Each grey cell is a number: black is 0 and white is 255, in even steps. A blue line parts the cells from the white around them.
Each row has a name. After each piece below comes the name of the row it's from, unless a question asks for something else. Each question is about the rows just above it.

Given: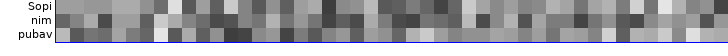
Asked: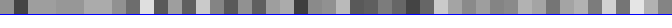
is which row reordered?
Sopi
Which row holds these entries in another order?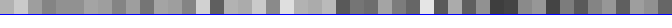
pubav

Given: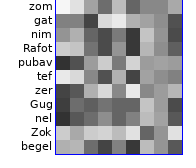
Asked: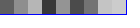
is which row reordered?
Rafot
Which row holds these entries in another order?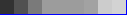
pubav
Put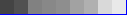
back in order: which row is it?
tef
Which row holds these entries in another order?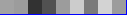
pubav

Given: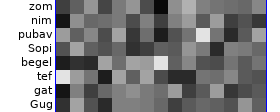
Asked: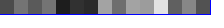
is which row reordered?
begel
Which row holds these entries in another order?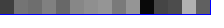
zom
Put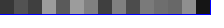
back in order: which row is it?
nim
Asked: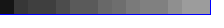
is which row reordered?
gat
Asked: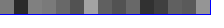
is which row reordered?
Sopi
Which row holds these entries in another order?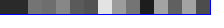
tef
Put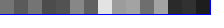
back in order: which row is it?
begel

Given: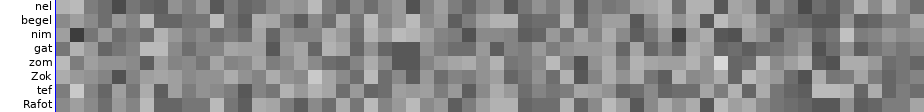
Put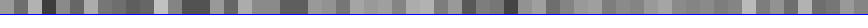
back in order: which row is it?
nim
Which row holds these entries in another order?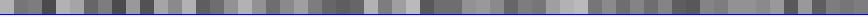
nel

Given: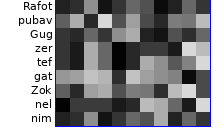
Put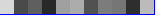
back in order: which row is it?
Zok
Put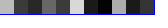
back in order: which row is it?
zer
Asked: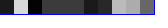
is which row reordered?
nel
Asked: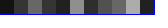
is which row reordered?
nim
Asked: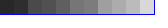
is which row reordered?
Zok

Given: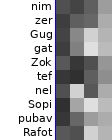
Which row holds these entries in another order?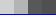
Rafot
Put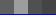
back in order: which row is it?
nim
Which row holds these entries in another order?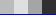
Sopi

